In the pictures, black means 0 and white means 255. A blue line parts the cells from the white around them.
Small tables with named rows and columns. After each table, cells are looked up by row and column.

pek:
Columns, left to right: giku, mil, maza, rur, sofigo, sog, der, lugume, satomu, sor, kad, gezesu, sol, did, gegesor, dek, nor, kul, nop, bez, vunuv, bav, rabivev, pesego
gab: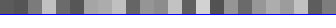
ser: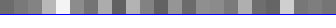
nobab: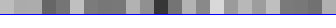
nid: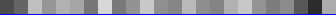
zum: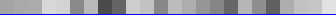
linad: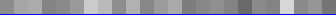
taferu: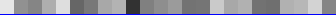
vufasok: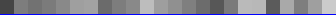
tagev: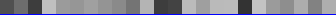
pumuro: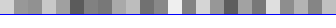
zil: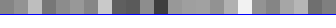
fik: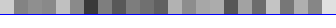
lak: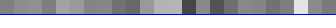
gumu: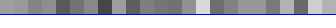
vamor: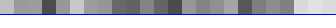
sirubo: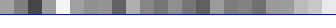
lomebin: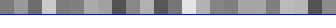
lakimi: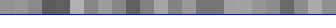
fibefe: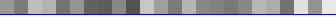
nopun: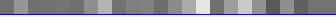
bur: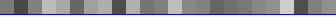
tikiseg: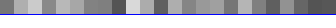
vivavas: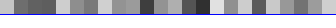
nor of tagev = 187
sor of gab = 101
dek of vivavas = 225
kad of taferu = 128
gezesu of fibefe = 159
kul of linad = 106
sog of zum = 137

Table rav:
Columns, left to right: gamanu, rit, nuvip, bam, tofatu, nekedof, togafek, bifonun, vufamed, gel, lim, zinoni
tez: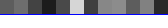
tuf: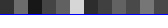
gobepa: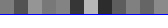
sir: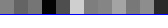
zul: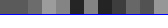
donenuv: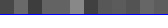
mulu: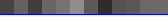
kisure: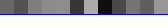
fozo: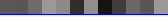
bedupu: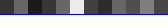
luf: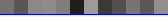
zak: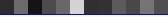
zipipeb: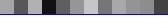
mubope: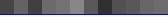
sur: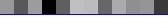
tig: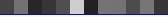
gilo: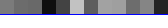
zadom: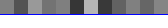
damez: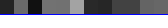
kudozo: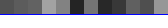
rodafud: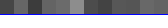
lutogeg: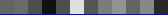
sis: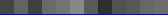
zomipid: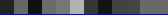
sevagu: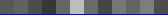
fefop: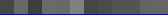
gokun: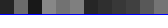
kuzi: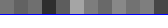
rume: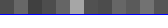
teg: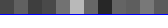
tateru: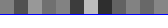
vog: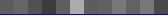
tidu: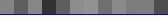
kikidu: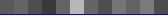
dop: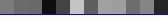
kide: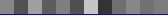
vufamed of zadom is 98
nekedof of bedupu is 235
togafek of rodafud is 76
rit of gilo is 108
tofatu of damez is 113
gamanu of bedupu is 52
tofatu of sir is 78
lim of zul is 82
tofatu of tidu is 94
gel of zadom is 128
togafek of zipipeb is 198
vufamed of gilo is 159
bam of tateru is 112
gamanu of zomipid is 35
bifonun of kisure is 15
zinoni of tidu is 77
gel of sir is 120
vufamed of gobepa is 93
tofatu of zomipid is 119

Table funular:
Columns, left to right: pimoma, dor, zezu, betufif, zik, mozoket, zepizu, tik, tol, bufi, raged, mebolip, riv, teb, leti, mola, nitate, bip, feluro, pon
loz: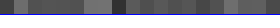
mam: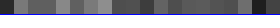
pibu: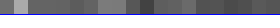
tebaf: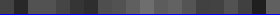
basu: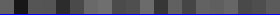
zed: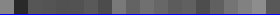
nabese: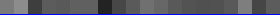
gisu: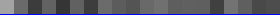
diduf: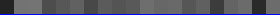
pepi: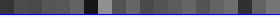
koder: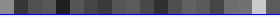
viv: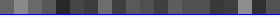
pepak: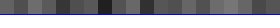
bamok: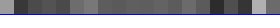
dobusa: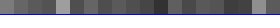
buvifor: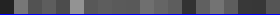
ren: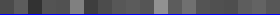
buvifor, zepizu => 88
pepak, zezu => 109
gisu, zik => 53
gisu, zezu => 60
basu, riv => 96
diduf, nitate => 100
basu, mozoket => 74
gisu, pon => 77
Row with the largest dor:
pibu

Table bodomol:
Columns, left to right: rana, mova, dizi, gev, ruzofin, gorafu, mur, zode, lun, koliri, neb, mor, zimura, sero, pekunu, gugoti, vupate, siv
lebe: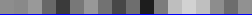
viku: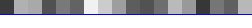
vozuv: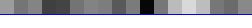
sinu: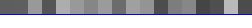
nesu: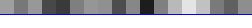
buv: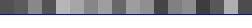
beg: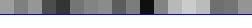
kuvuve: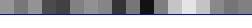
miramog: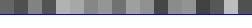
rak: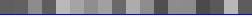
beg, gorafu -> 117
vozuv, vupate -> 107
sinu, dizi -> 153
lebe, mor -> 124
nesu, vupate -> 96
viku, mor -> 110
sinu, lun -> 108
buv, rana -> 81
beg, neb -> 15
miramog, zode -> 149
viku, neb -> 82
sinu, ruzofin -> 173
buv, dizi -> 136
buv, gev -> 83
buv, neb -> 143
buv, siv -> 76
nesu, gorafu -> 127
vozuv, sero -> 217
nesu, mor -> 128
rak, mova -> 97
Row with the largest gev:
lebe

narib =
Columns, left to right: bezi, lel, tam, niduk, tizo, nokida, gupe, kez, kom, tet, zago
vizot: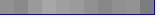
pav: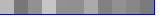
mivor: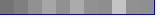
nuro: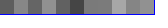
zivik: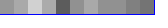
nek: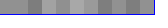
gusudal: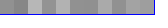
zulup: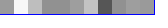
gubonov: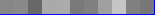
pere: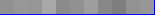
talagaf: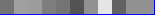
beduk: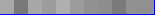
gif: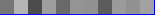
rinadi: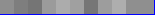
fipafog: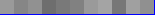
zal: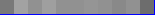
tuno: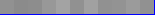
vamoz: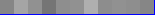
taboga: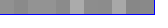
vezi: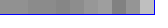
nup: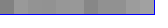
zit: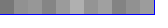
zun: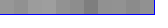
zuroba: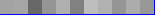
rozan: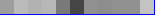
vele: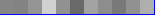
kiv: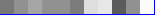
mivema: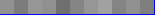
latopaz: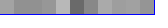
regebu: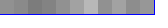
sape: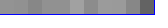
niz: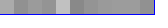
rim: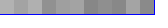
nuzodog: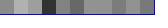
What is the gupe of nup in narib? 135
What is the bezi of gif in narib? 119
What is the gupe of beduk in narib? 145
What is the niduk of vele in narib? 209
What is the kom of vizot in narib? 144
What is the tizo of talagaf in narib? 116
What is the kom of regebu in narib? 162
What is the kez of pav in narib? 129
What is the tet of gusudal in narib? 163
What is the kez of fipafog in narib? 164
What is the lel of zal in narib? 162
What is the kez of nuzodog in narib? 145
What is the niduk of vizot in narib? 167
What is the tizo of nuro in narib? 97
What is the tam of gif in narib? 76
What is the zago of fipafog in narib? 144
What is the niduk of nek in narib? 162
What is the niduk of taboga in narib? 147

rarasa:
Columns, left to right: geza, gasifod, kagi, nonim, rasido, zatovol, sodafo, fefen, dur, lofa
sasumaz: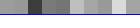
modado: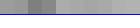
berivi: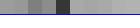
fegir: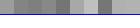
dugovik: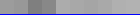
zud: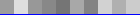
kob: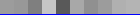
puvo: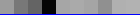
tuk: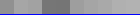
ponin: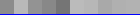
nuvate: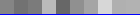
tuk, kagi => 162
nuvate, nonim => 186
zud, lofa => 204
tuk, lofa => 178
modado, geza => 156
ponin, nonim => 136
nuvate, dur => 176
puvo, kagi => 100
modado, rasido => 172
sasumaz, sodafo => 165
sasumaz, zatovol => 190
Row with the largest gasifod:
zud

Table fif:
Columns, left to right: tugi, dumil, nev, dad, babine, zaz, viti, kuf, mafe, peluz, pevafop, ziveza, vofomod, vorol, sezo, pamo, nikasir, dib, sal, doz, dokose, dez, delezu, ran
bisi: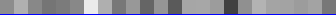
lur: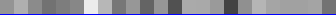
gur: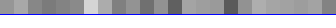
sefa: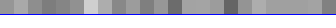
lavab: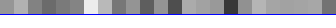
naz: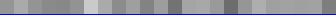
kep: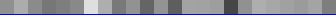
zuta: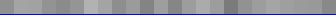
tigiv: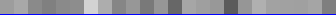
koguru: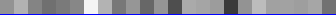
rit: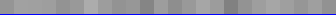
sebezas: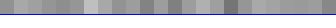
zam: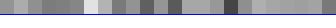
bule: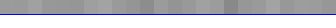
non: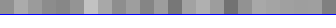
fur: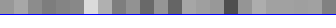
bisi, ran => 120
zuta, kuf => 164
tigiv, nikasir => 91
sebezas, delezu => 157
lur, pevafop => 100
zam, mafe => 122
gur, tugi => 150
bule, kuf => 163
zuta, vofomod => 134
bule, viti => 159
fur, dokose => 161
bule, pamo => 156
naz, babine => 136

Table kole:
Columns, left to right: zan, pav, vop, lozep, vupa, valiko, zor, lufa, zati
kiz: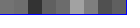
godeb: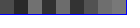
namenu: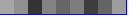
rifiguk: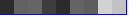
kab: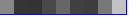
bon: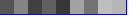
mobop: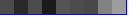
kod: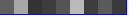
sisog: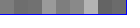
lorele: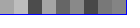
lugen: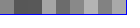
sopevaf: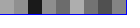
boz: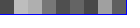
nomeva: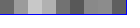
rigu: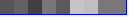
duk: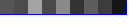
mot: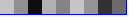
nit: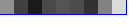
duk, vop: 163
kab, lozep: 73
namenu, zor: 61
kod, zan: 95
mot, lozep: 177
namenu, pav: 144
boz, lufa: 160
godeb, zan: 75
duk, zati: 21
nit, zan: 145
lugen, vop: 88
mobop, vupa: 84
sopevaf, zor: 115
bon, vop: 64
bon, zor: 115
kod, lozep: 61
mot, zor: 148
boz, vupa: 79

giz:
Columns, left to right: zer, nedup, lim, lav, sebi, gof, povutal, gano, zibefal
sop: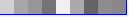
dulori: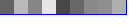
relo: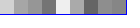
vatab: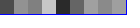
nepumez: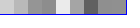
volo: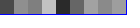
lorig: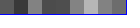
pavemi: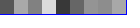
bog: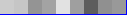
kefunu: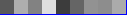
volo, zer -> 74
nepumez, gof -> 165
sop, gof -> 170
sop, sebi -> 240
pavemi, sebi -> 56
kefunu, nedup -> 174
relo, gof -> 170
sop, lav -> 116
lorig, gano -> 130
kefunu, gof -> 101
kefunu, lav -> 223
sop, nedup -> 167
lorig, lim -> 130

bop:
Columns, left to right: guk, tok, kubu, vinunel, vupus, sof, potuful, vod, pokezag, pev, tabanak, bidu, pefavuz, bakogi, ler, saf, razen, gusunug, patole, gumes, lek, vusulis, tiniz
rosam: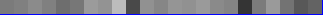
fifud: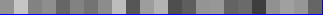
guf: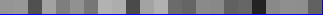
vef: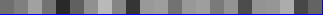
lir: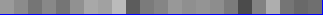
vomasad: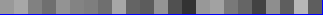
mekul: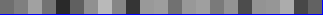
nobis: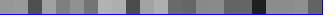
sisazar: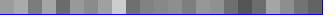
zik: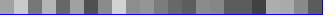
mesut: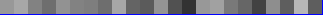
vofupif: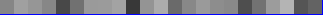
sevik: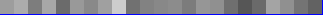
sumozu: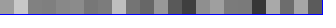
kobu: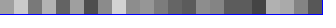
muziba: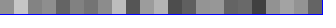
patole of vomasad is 66
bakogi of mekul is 152
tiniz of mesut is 94
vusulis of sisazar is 115
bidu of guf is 177
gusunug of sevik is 86
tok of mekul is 127
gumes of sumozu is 169
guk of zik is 162
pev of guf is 74
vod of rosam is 147
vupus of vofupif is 72
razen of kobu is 92
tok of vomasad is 167

